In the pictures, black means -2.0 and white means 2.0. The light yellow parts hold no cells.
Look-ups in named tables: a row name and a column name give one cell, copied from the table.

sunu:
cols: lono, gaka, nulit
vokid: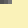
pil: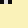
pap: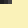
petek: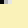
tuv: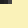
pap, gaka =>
-1.3
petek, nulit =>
1.6
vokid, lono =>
-0.7
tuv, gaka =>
-1.4
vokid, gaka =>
-0.5
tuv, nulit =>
-0.9
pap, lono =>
-1.5
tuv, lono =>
-1.5
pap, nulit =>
-0.9
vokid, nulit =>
-0.1
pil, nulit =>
-1.8
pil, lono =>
-1.8
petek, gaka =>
0.9
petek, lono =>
-1.9
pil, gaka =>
1.5

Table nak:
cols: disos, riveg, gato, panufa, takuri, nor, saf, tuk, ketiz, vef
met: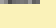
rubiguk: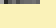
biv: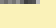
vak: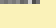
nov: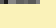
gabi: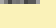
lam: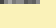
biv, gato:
0.1
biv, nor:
-0.3
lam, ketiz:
-0.5
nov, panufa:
0.1
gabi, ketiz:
-0.6
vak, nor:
-0.4
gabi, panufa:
-0.1
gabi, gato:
-0.9
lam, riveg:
0.1
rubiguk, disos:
0.6
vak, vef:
-0.2
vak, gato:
0.1
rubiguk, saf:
-0.3
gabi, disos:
0.6
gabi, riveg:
-0.1
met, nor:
-0.1
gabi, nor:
0.1

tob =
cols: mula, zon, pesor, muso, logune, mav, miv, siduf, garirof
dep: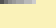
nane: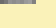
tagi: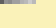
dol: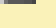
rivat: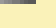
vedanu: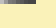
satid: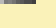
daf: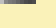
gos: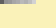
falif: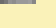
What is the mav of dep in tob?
0.6
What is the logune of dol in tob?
-0.6
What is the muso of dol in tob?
-0.6
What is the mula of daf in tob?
1.0
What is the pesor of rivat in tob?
0.1
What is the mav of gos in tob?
0.9
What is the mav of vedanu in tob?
-0.6
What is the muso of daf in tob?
-0.2
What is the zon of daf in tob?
0.1
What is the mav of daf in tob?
-0.6
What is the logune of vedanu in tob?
-0.5
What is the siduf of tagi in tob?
1.2
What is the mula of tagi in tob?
-0.5
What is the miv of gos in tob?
0.8
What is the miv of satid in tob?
-0.8

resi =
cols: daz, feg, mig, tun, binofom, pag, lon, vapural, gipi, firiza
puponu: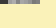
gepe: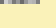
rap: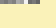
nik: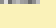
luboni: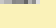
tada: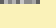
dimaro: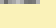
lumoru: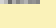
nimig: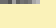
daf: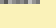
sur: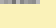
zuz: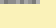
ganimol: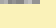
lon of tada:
0.2
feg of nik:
1.5
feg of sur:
0.4
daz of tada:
-0.5
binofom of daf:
-0.1
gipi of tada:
0.6
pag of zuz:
0.0

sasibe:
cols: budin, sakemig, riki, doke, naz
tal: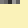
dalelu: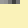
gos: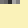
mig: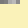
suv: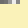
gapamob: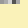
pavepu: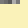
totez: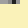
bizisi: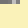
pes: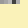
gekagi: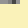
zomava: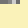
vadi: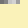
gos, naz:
0.0
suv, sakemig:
-0.2
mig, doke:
0.9
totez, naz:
0.3
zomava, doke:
1.2
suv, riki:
0.4
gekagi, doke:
-0.9
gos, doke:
0.6
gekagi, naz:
0.3
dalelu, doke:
-1.0

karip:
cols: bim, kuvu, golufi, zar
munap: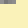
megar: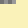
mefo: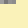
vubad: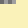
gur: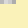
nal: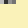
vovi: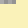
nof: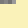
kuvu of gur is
1.4
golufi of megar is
-0.2
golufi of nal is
0.3
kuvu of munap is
-0.1
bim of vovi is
0.7
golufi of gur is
1.2
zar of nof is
0.4
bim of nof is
-0.1
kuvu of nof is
0.1
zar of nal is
-0.2
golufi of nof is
-0.2
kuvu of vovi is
0.3
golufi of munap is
0.1
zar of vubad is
0.5
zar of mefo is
0.2

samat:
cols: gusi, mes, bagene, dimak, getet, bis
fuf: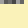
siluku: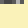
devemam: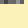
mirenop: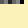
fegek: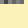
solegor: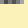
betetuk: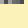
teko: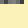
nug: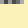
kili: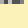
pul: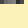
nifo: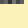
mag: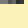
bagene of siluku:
-0.9
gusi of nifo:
-0.7
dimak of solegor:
-0.7
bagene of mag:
-0.7
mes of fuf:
-0.6
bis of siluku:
-0.6
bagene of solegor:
-0.1
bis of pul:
-0.8

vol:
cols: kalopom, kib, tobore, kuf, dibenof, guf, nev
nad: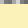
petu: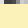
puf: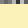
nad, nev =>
-0.3
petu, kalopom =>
1.5
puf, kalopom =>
0.0
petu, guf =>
1.2
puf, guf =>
1.0
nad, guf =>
0.0
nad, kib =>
-0.1
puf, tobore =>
-0.1
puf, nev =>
-0.5
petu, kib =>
-1.0
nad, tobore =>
-0.2
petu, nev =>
1.0
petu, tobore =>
-1.0
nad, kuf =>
0.6
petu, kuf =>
-0.8
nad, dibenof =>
1.3
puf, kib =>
-0.4
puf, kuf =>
0.8
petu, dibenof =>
0.2
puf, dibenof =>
-1.2

